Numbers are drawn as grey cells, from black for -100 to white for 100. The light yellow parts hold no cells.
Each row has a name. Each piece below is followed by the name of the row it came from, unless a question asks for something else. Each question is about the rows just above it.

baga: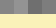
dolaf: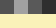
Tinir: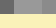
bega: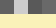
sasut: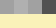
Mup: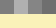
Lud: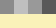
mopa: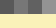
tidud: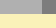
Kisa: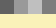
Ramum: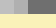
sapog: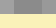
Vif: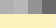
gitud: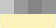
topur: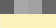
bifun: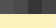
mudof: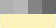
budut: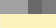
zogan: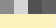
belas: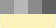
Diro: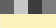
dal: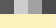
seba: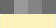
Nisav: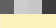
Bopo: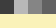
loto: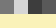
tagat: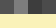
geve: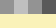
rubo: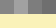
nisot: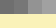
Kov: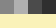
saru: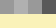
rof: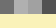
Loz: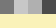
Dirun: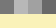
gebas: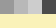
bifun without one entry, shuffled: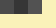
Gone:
[-46]
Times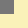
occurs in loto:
1
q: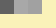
topur
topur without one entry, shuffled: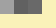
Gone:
[32]

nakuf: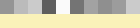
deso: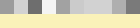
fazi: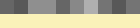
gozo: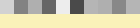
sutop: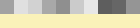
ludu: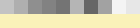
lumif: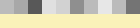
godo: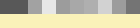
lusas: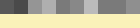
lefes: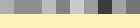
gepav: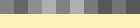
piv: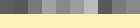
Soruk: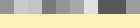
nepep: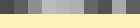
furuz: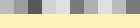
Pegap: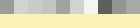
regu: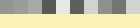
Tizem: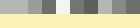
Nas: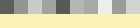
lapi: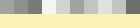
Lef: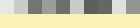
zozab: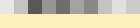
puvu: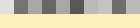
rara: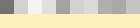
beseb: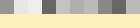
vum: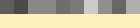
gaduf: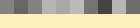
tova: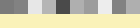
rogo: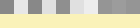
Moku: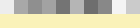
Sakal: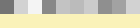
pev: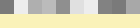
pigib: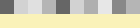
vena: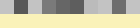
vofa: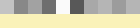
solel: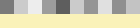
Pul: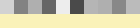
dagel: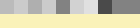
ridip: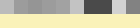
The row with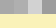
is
godo
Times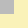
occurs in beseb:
2
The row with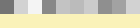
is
Sakal
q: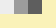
solel
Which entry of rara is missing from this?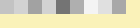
[71]
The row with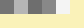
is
Moku
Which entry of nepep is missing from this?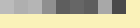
[-36]

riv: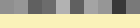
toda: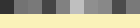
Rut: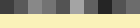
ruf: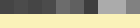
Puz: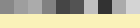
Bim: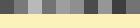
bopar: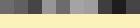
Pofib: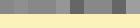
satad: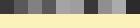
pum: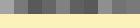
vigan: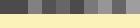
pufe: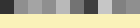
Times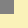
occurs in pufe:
1
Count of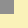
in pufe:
3

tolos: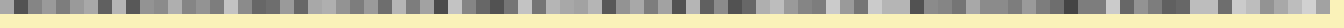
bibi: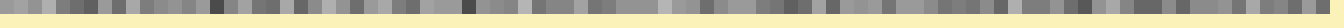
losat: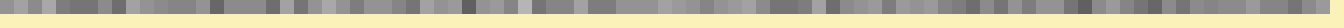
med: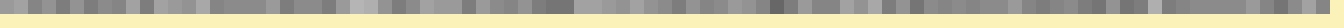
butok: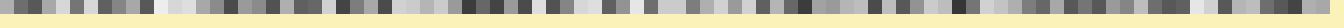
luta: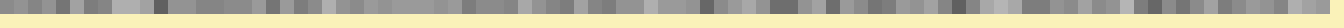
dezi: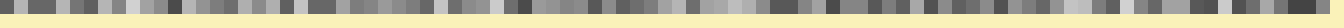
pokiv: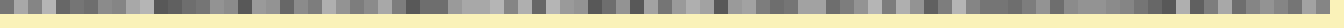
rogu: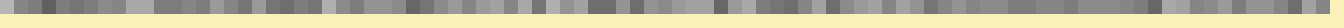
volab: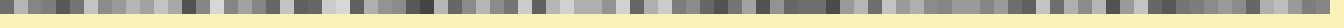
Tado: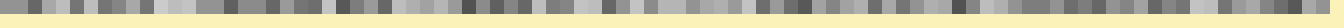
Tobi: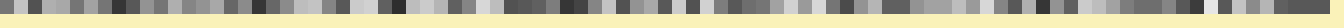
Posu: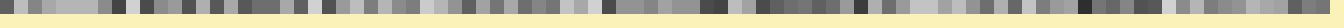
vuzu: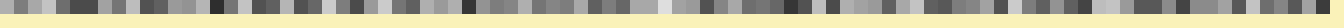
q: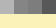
volab
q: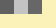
dezi
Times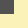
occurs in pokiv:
0

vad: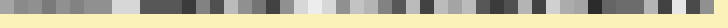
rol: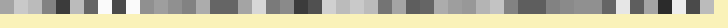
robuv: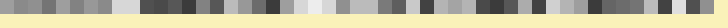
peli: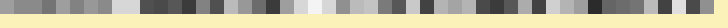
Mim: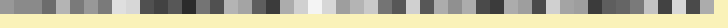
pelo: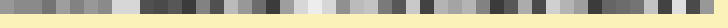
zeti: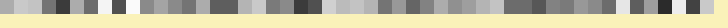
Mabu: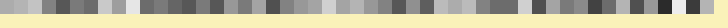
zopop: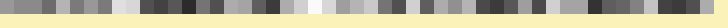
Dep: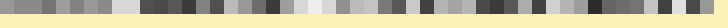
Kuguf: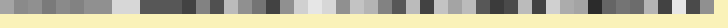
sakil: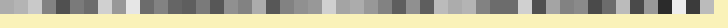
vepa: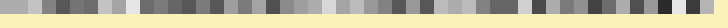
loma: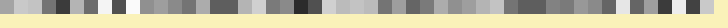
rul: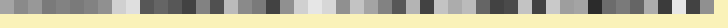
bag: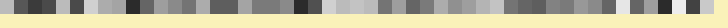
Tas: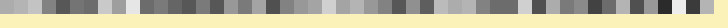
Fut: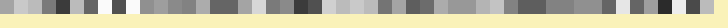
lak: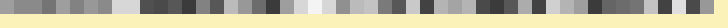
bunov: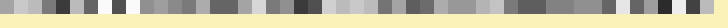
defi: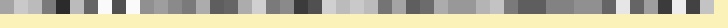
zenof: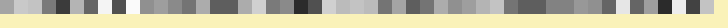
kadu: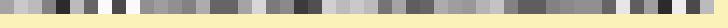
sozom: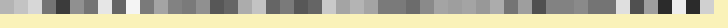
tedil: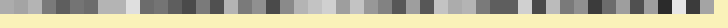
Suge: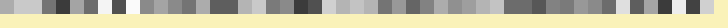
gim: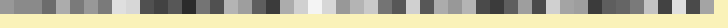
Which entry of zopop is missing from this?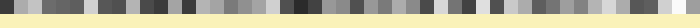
[-60]
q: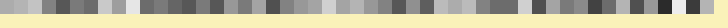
Mabu
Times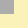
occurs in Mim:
5
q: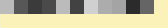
Kuguf

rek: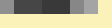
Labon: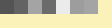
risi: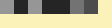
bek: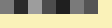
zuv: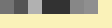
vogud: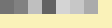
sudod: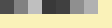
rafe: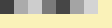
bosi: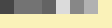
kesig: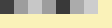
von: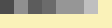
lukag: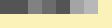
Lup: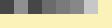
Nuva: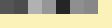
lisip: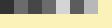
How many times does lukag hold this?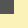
3
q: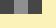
Lup
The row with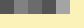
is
lukag

